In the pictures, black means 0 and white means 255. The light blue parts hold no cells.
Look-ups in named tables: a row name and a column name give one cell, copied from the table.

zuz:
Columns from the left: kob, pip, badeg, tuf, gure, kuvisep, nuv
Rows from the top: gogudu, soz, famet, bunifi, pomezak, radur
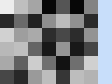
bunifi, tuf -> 24
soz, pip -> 106
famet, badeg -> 170
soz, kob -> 39
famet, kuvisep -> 44
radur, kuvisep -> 189
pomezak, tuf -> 112
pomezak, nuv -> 208
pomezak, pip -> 96
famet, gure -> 72
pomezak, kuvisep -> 111
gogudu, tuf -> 7
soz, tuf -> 143
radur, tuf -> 189
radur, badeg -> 154
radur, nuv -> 179
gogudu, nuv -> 131

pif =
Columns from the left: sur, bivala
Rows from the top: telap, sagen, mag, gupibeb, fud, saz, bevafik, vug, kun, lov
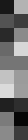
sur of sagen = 83
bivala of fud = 117
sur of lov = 138
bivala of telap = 179
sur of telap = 24
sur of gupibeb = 105
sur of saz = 194
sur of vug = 32
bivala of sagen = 61
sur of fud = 117
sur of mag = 41
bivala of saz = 155
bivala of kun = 6
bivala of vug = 46
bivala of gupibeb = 215
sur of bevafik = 218
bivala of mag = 138
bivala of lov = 60
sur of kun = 123
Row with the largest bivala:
gupibeb

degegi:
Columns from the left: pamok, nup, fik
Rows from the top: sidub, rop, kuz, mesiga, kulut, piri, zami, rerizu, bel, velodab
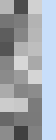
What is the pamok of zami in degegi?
171
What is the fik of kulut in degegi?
169
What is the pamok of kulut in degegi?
133
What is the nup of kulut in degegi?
215
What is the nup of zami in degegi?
134
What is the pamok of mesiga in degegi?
84
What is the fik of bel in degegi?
122
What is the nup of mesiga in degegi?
178
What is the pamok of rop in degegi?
117
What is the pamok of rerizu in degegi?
204
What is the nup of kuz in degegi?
134
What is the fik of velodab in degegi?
129
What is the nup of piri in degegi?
156
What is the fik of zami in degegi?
140
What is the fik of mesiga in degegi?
190
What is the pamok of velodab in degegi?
140
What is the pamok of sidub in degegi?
183
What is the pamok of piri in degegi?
139
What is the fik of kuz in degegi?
183
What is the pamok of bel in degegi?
104

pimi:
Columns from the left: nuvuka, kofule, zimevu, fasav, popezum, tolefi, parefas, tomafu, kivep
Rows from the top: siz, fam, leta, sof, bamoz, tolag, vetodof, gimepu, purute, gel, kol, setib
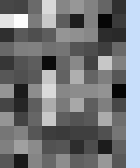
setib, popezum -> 141
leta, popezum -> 149
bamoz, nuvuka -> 54
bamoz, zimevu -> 93
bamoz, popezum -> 101
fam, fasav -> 200
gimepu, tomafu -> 127
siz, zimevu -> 106
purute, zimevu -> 102
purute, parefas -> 89
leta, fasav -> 93

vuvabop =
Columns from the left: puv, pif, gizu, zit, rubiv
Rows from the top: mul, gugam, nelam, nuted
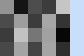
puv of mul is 147
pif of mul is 20
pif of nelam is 194
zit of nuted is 165
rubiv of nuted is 46
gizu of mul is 77
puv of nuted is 72
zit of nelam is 161
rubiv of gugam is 52
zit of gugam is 166
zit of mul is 60
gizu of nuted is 68
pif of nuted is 164
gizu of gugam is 60
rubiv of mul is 197
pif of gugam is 158
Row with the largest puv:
mul

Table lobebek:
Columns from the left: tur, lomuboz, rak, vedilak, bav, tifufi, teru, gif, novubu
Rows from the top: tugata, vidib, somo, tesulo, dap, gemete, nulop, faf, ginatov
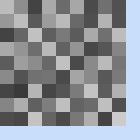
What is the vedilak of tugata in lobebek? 169
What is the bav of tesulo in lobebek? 98
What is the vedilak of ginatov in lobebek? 100
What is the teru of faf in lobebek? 107
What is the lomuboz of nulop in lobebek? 58
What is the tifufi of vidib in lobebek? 105
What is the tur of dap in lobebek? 92
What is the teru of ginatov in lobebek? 174
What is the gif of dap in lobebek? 186
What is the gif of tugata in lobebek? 112
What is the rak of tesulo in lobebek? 110
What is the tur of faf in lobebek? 133
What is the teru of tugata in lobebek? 75
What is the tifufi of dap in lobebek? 74
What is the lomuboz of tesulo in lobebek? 148
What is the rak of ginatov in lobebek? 195
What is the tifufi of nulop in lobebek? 123
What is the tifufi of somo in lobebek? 91
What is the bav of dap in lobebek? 193

